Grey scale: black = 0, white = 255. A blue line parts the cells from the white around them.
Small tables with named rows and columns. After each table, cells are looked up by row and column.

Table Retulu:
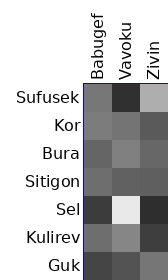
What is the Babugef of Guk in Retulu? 69
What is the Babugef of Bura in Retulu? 101
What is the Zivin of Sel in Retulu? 46
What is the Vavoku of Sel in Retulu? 233
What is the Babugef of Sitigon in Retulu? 110
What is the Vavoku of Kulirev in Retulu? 134
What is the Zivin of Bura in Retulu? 103
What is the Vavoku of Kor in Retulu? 116
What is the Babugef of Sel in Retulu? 60
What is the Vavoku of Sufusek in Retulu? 48
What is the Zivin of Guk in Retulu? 118
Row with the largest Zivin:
Sufusek

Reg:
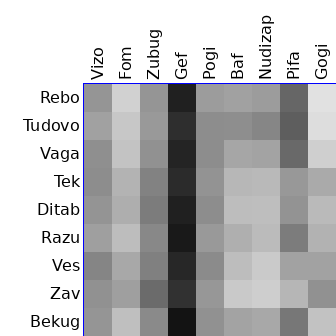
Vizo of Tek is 141
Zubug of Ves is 128
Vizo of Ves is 133
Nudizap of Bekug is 168
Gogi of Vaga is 207
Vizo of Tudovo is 161
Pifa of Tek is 152
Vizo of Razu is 159
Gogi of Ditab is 186
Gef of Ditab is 32
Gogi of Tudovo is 221
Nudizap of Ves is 202
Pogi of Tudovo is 141
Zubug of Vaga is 145
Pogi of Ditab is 141
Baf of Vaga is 166
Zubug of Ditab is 124

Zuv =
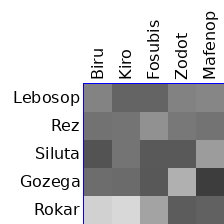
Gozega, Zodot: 176
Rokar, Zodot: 92
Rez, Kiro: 116
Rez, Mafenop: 115
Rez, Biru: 114
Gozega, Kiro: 107
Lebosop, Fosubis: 100
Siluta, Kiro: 116
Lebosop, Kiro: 100
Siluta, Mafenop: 156
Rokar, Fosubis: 163
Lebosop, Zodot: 130
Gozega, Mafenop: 61
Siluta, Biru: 83

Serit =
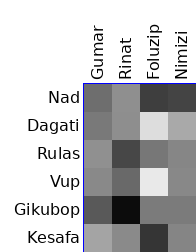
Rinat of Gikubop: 12
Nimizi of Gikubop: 123
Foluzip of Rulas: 119
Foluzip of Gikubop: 123
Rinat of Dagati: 142
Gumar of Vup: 137
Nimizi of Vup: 136
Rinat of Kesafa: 138
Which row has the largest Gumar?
Kesafa

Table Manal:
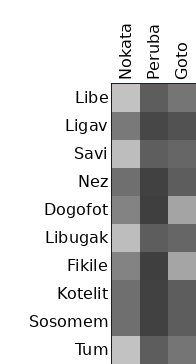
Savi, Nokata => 189
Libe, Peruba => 93
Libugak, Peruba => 93
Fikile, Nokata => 131
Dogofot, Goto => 164
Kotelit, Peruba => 65

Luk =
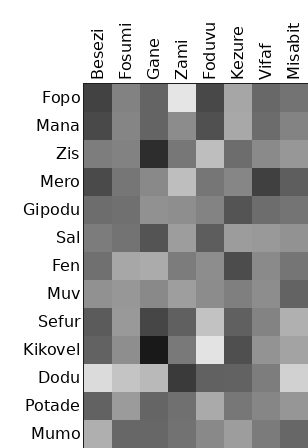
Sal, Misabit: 146
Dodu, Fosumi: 196
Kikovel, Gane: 25
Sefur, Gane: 70
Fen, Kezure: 76
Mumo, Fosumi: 103
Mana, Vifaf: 108
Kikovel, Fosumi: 142
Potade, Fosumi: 155
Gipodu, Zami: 142
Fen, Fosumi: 167
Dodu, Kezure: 98
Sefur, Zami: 96
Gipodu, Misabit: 116
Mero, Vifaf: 64

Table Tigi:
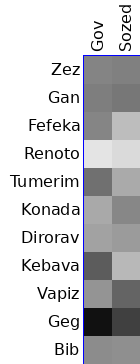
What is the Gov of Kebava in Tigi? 92
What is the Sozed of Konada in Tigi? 135
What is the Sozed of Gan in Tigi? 119
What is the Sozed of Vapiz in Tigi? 100
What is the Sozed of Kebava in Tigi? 184
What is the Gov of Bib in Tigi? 140
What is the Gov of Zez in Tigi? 132
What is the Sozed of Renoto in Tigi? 218
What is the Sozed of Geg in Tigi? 64
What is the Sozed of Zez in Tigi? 128
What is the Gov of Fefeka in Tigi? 133
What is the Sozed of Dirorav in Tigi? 155
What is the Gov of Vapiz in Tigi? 148
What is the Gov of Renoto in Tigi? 228
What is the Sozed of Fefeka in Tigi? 189
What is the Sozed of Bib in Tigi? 143
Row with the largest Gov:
Renoto

